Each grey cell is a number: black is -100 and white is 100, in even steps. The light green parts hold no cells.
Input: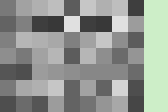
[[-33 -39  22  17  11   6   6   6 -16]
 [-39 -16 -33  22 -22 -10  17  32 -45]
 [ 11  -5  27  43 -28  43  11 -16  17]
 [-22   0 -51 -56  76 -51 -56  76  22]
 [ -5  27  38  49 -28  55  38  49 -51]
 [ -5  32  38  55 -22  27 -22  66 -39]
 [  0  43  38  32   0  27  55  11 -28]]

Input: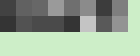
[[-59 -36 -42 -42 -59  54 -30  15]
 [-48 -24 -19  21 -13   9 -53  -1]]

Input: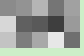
[[ 69 -25 -30 -51  21]
 [ 53  -2  32  81 -13]
 [  9  15  42  -8  26]]

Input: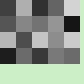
[[ 43 -39  54  11  59]
 [-77 -16 -55  -5 -16]
 [-34   5 -10  16 -83]
 [-49  37 -61 -22  65]]

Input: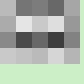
[[  8 -42 -19 -53   2]
 [ 46  -8  -3 -19  30]
 [ 58  52  46  69  41]
 [ 35  80  58  74  20]]

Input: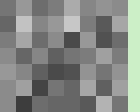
[[  9 -53 -14 -20 -20 -30  40  -8]
 [  9 -20   4 -25  -8  -2  25  -2]
 [ 20   4 -25 -42 -36  15  -8  15]
 [ -8  20 -14  -2  35   4  15   9]
 [  9  25 -47  -8 -20  30 -25  25]
 [ -2  30 -14   9 -42  20 -36 -14]
 [-20  51   4  20  56  -2 -30  30]]

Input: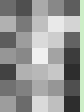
[[-16 -38  33   7 -27]
 [ 23 -16  71  50 -65]
 [ 39  -5  50  83  66]
 [-11   1  33  18 -38]
 [ 18   7  88  28 -53]
 [-27  23  71  61 -22]
 [-48  39  44  56 -65]]
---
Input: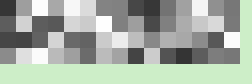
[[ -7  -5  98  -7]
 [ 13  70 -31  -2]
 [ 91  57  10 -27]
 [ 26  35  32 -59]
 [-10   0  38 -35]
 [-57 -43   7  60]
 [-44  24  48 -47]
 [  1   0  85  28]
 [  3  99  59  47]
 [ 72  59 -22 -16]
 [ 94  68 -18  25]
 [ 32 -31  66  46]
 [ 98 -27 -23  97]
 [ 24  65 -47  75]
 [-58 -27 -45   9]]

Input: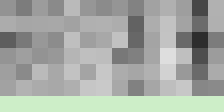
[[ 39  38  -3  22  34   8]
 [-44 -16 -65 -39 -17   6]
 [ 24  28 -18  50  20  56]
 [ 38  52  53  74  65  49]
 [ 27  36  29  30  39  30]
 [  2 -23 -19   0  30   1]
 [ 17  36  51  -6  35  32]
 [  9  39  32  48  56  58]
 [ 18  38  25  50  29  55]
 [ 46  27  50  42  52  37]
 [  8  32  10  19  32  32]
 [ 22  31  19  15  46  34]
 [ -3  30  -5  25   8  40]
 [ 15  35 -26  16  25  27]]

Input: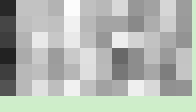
[[ 22  21  15  53  55  15]
 [ 69  60  35  21  -1  14]
 [ 27  36  51  48  32  71]
 [ 18   8  65  11  11  88]
 [ 71  29  86 -19  -7  35]
 [ 45  29  19  44  47  26]
 [ 50  44  49  75  74  50]
 [ 98  89  82  58  43  89]
 [ 40  50  56  22  24  48]
 [ 51  54  82  58  49  76]
 [ 52  49  39  34  44  44]
 [-70 -46 -51 -73 -51 -35]]

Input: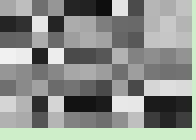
[[ 52  41  49  15 -10  71 -73 -51]
 [ 36  57  55   2 -11  74 -80 -71]
 [ 43  42  53  11  -7  68 -79 -53]
 [-41 -18 -31   2  24 -43  81  50]
 [ 79 -17 -20  40 -13  23  82  13]
 [-89  -1  27 -32  23 -42 -79 -14]
 [-73  31  35 -41  35 -23 -85  -4]
 [-72  35  24 -42  31  -9 -86   2]
 [ 18 -72 -17  86   6 -16  67  42]
 [-13  80  35 -73 -11  26 -66 -33]
 [ 49 -62 -21  85   9   8  41  33]
 [ 32 -72 -22  89  18 -13  67  39]]

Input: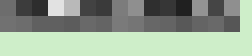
[[ 11 -33]
 [-46 -18]
 [ 15 -21]
 [-75 -31]
 [-58 -21]
 [-63 -19]
 [ 11  -8]
 [ -3  -5]
 [-55 -21]
 [-48 -18]
 [ 45 -28]
 [ 77 -24]
 [-65 -24]
 [-54 -15]
 [-15 -11]]

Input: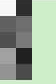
[[-64 -14  -4 -74 -41]
 [ 94 -24 -37  26  15]]
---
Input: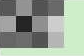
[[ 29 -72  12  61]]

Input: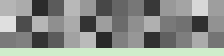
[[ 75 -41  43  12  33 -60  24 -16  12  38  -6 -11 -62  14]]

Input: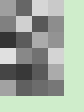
[[  0  63 -31  10]
 [ 76   6 -11  66]
 [ 27 -25 -15  -7]]

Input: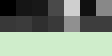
[[-56 -54 -63 -55  13 -53 -53]]

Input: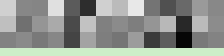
[[ 50 -12  17  33 -42  52   0   9  -1  17  44 -69  47  10]]

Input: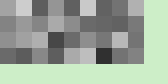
[[  3  20   4  33  10 -17 -20 -23  -5]
 [-17 -28   7 -26  33  49 -62 -10   2]]

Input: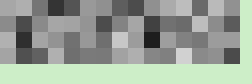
[[  9 -41   8  30  28  16 -40   3  30 -49 -11 -16  48  10 -29]
 [ 29 -37 -24  38 -13  -4  -5  27  37   5   0  64   8  13 -41]]
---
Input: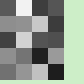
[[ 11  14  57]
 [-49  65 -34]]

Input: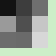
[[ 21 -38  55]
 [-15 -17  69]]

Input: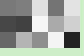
[[-44 -49  93]
 [-19  41  11]]

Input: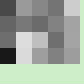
[[-21  -6 -16]
 [-14  73  50]]

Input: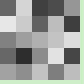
[[ 81  59 -24]
 [  1  24  38]]

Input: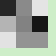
[[ 41   2 -83]
 [ 77  15  15]]
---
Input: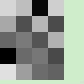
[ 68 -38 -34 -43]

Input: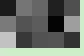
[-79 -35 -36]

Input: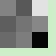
[  3  -9 -96]

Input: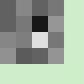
[-24  -6  75  16]

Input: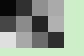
[-94   9 -16]

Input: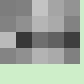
[ -2  12 -13  33]

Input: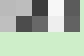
[ 46 -41]
